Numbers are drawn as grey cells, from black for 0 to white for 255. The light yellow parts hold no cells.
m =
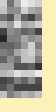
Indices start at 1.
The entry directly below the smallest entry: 99
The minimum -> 39
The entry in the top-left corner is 207
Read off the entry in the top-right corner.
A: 207
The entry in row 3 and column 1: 114
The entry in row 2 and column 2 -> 141
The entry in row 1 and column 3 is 180
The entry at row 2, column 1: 193
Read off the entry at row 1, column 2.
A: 114
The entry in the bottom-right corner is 193
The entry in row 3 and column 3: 168

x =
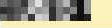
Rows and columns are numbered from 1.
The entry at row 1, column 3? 97
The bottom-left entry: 109
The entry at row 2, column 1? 46
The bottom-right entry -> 32
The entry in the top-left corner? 109
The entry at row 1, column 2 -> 84
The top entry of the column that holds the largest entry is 223
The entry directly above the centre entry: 137
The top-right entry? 150
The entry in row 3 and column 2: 72

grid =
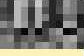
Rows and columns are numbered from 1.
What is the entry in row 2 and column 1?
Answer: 66
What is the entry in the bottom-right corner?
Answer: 52
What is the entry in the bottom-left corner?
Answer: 124
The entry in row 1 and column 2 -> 52
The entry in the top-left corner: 92
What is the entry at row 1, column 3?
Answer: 184
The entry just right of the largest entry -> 108
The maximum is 200
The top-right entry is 78
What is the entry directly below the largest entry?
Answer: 169
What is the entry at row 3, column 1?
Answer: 78
